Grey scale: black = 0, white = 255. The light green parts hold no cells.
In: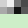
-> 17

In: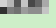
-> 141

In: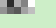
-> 162

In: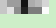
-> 124

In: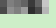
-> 73

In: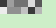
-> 58

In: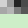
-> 125

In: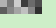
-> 134

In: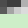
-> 204
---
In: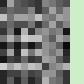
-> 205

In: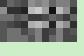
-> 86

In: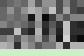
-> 61

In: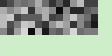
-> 188

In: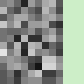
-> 103

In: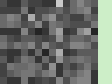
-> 66

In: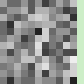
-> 121

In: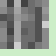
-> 138

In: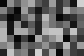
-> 182
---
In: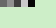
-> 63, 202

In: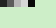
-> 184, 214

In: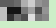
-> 121, 221

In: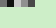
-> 202, 202

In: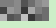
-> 55, 192

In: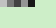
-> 66, 193

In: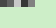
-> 200, 200
